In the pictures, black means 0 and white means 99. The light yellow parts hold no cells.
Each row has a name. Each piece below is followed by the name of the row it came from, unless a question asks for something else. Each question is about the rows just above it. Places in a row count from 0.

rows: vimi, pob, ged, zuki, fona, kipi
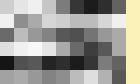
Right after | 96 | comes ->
| 89 |
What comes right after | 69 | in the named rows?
| 34 |
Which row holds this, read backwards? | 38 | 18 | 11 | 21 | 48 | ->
vimi
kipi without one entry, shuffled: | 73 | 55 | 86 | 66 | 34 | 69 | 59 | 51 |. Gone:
| 63 |

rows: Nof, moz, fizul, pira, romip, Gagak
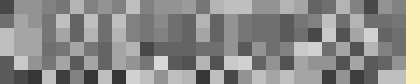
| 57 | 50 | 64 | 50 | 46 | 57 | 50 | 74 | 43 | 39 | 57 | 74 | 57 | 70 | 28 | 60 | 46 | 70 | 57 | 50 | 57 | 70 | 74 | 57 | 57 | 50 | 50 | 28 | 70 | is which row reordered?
Nof
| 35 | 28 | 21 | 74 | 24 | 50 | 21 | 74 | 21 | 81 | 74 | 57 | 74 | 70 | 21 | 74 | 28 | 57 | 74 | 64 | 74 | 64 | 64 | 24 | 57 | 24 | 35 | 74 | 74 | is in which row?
Gagak
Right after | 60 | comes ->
| 46 |
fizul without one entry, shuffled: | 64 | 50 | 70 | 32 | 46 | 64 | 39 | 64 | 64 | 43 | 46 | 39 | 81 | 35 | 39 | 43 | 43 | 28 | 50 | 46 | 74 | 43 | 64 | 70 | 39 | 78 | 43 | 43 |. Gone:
| 57 |
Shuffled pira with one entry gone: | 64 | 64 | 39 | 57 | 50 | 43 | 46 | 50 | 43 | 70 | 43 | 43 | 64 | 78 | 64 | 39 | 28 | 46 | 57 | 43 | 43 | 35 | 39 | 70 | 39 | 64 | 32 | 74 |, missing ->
| 81 |
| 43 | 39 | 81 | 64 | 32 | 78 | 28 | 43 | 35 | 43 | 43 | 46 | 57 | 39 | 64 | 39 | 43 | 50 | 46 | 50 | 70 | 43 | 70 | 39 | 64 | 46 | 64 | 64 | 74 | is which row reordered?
fizul
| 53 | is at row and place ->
moz, 11

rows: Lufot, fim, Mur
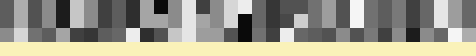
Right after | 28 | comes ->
| 80 |
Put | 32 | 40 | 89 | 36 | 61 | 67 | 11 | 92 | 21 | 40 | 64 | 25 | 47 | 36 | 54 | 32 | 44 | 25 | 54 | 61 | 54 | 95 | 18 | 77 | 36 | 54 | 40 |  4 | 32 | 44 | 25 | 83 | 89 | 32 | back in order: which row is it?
Lufot

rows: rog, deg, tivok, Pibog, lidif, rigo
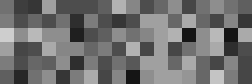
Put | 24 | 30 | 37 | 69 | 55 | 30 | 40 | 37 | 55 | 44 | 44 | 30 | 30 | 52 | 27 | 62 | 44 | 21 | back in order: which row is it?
rog
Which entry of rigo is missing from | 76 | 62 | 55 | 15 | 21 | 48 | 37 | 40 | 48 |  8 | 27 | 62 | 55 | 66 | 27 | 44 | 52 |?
| 58 |
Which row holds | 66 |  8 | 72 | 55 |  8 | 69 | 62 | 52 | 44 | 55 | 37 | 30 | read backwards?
tivok
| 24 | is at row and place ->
rog, 1
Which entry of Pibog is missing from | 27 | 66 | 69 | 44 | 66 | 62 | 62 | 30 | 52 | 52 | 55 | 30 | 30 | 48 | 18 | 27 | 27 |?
| 40 |
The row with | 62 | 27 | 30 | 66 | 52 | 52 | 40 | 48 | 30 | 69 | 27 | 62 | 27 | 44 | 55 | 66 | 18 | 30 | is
Pibog
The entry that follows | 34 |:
| 62 |

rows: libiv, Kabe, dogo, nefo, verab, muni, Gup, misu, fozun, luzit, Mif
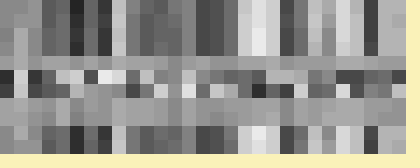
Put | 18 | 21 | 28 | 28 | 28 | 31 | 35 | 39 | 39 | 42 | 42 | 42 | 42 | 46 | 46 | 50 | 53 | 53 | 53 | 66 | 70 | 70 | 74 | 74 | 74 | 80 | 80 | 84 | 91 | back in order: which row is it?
luzit
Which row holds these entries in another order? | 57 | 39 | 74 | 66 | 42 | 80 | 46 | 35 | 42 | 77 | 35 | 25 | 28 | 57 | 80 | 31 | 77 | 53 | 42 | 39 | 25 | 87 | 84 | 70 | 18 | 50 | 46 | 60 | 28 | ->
Mif

